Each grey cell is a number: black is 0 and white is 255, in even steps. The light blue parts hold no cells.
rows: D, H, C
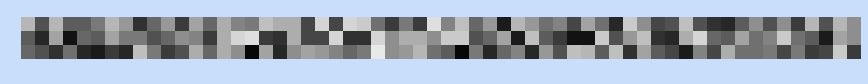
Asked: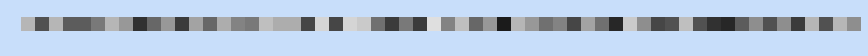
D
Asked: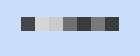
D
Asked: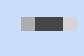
H
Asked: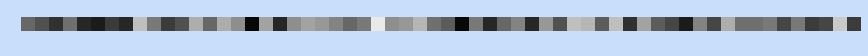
C
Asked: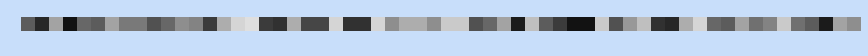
H

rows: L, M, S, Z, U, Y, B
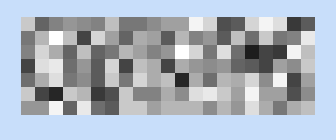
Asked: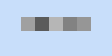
M
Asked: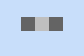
S
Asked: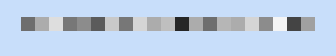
U
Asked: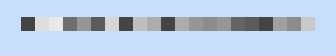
Z
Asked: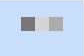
U
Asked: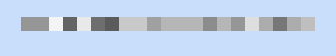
B

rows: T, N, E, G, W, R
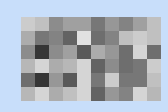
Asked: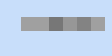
T
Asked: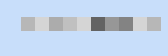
R
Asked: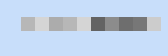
G

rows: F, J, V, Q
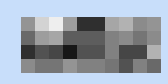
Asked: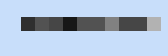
V
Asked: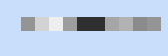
F

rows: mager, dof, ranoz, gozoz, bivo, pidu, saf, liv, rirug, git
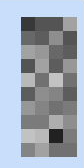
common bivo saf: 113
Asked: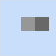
ranoz
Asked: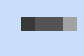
mager
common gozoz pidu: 93

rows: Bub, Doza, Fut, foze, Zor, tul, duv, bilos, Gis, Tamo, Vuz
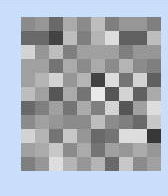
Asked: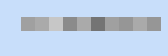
Tamo
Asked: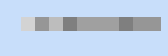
Fut
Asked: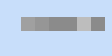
bilos
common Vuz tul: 160

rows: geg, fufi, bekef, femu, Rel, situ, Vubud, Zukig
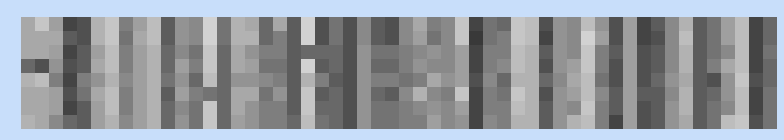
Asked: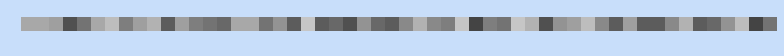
situ
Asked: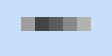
geg
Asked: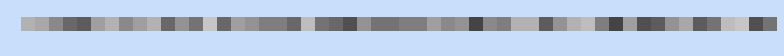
Zukig
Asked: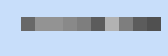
Rel
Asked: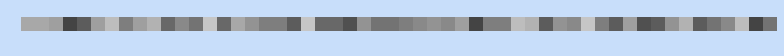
Vubud

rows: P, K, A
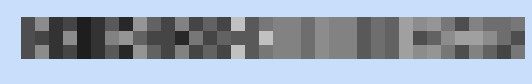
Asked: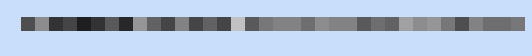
P
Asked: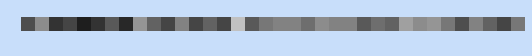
A

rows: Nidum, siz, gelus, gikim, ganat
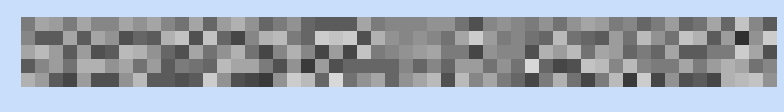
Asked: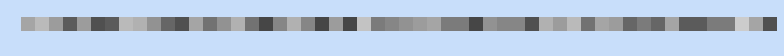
gelus
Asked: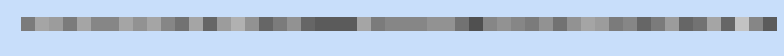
Nidum

